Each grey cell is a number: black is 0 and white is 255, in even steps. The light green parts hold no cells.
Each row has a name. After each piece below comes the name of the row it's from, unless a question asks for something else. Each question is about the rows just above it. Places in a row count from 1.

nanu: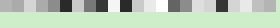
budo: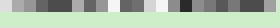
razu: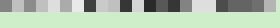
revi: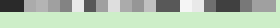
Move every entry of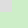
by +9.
[231]
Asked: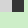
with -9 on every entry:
[204  45]
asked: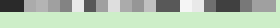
revi
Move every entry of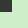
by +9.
[63]

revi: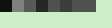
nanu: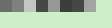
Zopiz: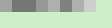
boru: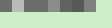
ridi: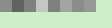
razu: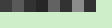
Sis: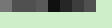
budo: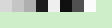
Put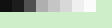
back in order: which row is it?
budo
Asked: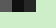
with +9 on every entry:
[98 25 47]
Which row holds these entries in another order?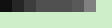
revi
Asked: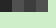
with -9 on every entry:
[29 71 52 71]
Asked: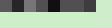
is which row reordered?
Sis

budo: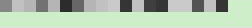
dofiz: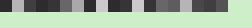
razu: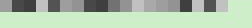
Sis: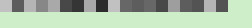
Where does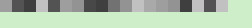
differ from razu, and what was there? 2, [72]
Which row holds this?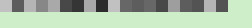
Sis

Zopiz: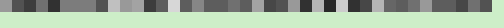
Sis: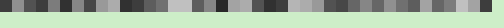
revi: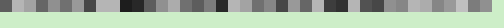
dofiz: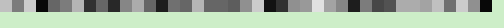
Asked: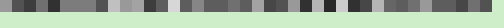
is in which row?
Zopiz
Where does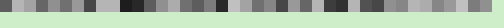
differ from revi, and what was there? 20, [181]
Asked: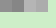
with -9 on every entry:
[135 125 172 163]
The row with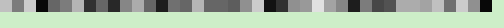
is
dofiz

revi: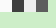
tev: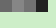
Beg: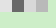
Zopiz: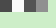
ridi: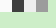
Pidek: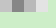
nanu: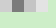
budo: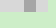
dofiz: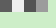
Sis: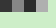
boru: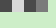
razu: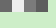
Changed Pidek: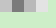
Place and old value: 2, [134]
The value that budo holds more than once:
[216]
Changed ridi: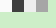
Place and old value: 4, [156]

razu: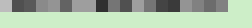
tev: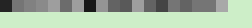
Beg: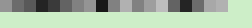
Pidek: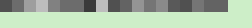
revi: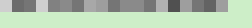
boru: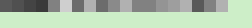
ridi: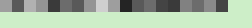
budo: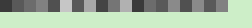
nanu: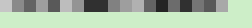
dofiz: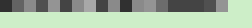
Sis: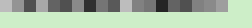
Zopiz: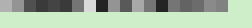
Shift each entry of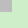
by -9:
[180]
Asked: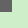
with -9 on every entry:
[90]
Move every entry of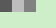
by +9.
[ 98 198 138]
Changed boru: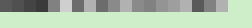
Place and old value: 12, [129]

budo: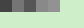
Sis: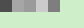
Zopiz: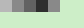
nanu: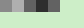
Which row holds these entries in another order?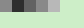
Zopiz
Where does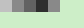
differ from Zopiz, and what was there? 1, [184]
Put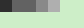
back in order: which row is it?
nanu
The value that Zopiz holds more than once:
[137]
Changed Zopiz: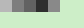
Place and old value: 2, [137]

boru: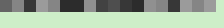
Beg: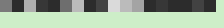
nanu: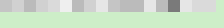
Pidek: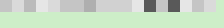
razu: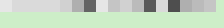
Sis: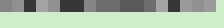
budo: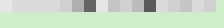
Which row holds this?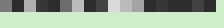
Beg
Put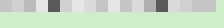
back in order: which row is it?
Pidek
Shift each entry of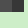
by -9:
[69 46]
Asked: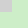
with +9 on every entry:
[218]

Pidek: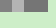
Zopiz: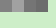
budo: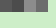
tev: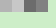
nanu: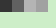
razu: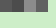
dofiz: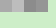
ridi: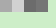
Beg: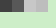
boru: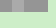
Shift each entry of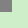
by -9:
[120]
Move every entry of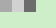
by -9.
[161 200  99]
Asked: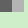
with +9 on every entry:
[106 189]
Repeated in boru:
[149]

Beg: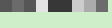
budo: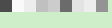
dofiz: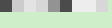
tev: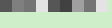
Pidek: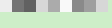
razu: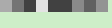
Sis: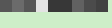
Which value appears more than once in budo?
[237]
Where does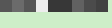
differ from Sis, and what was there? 4, [227]
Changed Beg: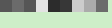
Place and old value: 5, [55]

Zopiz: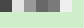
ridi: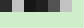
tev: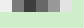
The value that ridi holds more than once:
[194]
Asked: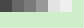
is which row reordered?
Zopiz
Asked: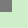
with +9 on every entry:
[131]
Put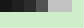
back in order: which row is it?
ridi
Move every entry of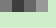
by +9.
[131  71 112 162]

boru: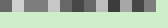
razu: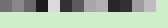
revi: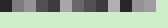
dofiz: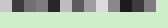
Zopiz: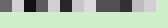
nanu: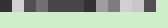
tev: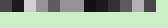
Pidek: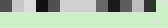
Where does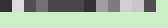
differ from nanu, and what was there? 2, [208]
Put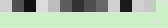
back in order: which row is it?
Pidek
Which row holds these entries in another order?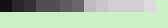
Zopiz
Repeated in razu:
[50]
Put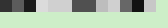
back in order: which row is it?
Pidek
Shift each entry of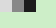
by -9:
[210 127  18]

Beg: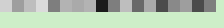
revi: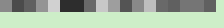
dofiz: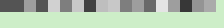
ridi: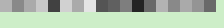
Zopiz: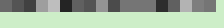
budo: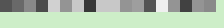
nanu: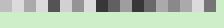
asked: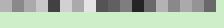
ridi
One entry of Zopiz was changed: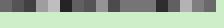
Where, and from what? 18, [117]
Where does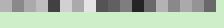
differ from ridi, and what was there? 4, [200]
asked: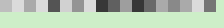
nanu
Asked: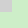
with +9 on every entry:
[218]
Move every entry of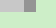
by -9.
[191 191 139]

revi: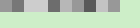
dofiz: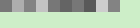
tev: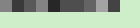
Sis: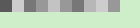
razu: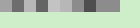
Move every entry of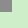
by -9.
[131]
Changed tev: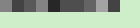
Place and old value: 2, [58]
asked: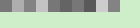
dofiz
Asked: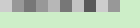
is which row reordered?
Sis

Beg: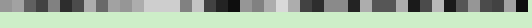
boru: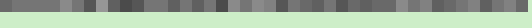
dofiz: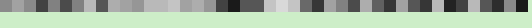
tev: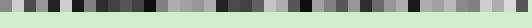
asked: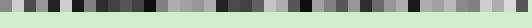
tev
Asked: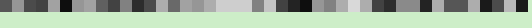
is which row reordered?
Beg
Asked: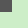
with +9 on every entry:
[95]

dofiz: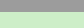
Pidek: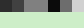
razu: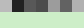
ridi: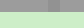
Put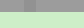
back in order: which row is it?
ridi
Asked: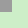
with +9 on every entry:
[165]
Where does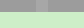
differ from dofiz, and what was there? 4, [156]
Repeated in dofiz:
[156]
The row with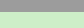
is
dofiz
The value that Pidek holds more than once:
[128]
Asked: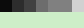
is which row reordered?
Pidek

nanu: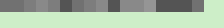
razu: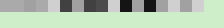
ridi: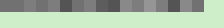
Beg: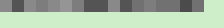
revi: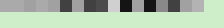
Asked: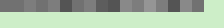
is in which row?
ridi
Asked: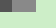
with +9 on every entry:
[ 93 146 146]
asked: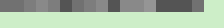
nanu
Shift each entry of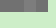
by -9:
[104 104 116 104]
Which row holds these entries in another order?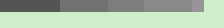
nanu

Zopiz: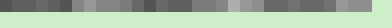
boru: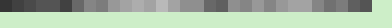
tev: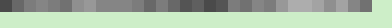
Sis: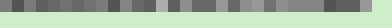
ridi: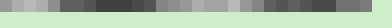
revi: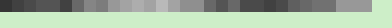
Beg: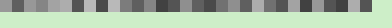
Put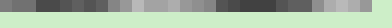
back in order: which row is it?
ridi
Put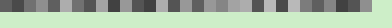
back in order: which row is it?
Beg
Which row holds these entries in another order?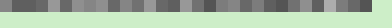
Sis
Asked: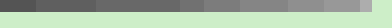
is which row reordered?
Zopiz
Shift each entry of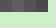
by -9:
[75 86 75 65]
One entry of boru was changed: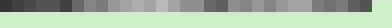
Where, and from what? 27, [133]
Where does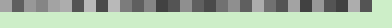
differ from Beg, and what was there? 1, [152]

